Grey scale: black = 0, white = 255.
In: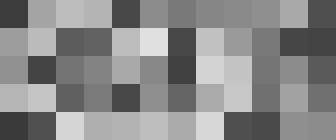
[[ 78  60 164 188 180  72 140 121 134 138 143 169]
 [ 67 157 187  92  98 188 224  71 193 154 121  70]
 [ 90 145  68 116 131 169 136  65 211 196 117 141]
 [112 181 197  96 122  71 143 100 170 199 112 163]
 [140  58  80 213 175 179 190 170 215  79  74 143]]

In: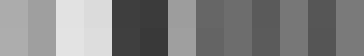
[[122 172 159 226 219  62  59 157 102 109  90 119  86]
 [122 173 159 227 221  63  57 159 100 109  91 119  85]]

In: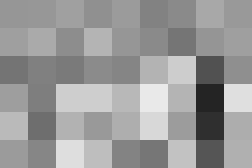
[[153 150 151 160 144 155 130 138 168]
 [159 159 170 141 180 150 138 117 149]
 [143 116 128 122 139 133 179 205  81]
 [223 158 126 206 206 184 233 180  36]
 [173 186 110 178 153 174 216 156  47]
 [176 155 134 222 190 131 118 194  85]]

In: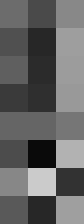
[[136 108  74]
 [158  80  39]
 [156  95  43]
 [153  58  47]
 [118 101 101]
 [178  76  10]
 [ 50 135 203]
 [159  89  39]]

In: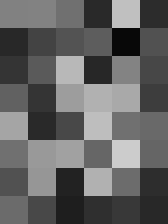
[[ 44 129 130 112  41 192]
 [ 81  40  67  83  93   8]
 [ 71  52  90 184  39 131]
 [ 61  97  52 157 177 169]
 [105 165  41  72 190 112]
 [101 112 153 161 102 204]
 [ 45  81 150  34 177 108]
 [ 40 107  72  30  47  56]]

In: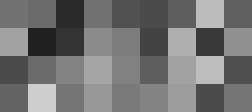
[[ 96 114 107  42 114  81  75  94 188]
 [145 162  32  51 139 124  67 175  57]
 [ 79  75 107 131 165 129  94 162 189]
 [117  99 206 117 152 122 132 157  75]]
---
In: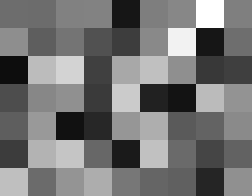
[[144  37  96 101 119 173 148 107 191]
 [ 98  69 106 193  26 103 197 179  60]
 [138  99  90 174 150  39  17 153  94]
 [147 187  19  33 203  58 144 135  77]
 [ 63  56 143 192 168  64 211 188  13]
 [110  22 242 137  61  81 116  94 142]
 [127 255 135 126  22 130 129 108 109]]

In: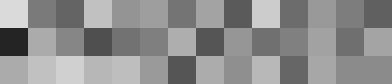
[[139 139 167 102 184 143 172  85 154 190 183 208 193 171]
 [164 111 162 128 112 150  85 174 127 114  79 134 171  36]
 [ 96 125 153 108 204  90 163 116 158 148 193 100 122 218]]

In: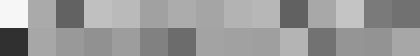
[[167 147 149 114 180 159 161 163 108 129 157 145 153 167  48]
 [113 122 196 168  97 183 179 165 172 161 186 192  98 170 246]]

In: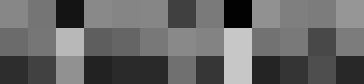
[[ 40  78  52  36 199  54 112  41  42  34 145  65  45]
 [124  72 121 114 199 131 137 120 101  94 184 118 107]
 [150 124 127 145   2 122  64 134 133 137  20 117 135]]

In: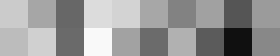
[[136  16  91 177 107 162 249 106 208 188]
 [155  85 161 130 167 211 220 103 166 203]]

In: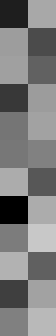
[[185 128]
 [162  63]
 [ 96 178]
 [200 124]
 [172   0]
 [ 87 172]
 [129 119]
 [162 117]
 [156  56]
 [ 97 160]
 [ 75 157]
 [168  30]]

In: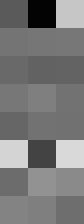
[[110 127 131]
 [138 146 108]
 [217  67 212]
 [113 114 102]
 [114 127 119]
 [ 99  98 105]
 [119 118 116]
 [198   3  90]]
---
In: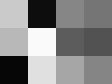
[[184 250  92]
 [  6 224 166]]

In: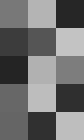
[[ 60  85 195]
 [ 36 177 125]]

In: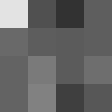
[[105  93  91]
 [ 99 122  91]]

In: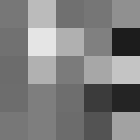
[[113 229 176]
 [108 177 123]]

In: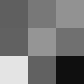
[[ 97 149 112]
 [228  97  15]]

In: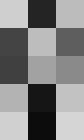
[[ 68 189  94]
 [ 64 162 138]]
